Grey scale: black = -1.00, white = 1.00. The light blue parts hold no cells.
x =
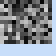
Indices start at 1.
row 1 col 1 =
-0.48
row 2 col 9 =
-0.62
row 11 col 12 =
-0.47
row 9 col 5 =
0.37
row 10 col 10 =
0.05
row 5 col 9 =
-0.26
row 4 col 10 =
-0.62
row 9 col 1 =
0.33
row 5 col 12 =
0.29
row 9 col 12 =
-0.94
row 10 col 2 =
0.53
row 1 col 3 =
-0.45
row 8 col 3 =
0.65
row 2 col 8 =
0.10
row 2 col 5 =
-0.74
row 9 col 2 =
-0.69
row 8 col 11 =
0.35
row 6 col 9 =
-0.92
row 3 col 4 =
-0.67
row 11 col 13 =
-0.24
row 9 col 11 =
-0.38
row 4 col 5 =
-0.36
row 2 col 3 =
0.04
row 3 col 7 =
0.11
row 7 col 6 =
-0.49
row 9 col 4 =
-0.66
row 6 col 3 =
-0.39
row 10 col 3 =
-0.44
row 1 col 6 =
-0.33
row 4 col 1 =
-0.37
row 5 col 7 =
0.23
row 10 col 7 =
-0.88
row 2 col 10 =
-0.46
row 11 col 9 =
-0.73
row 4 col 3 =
0.14
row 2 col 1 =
0.57

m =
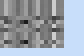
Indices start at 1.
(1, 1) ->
0.02
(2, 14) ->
0.60
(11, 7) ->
-0.78
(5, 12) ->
-0.03
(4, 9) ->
0.07
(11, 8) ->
-0.09
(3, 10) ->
0.34
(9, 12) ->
0.00
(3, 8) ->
-0.15
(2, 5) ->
-0.14
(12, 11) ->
-0.09
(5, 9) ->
-0.08
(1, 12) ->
-0.01
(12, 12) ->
-0.01
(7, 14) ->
0.59
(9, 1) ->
0.01
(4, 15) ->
0.01
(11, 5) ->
-0.06
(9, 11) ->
-0.10
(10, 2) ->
0.42
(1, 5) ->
-0.15
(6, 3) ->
-0.26
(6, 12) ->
-0.28
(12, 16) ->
0.04
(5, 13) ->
-0.19
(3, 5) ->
-0.16
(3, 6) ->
0.04
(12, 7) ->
0.23
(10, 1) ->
0.02
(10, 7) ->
0.22
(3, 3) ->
0.17
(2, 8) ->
-0.14
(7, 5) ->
-0.14
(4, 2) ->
0.40
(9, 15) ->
0.01

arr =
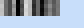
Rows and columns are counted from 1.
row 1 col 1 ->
0.44
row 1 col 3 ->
-0.43
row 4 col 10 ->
-0.21
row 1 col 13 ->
-0.07
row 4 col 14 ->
-0.27
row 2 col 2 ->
-0.17
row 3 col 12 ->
-0.35
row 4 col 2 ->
-0.16
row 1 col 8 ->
0.45
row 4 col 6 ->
-0.41
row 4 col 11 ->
-0.88
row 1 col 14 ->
-0.32
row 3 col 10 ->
-0.19
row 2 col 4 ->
0.10
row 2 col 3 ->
-0.41
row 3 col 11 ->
-0.92
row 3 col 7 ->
0.62

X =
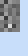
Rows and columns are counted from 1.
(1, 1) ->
0.14
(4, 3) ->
-0.20
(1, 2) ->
-0.52
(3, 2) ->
0.06
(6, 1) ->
-0.04
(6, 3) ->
0.11
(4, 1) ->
-0.43
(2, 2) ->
0.17
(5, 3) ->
0.19
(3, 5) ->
-0.16
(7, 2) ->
-0.43
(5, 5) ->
0.03
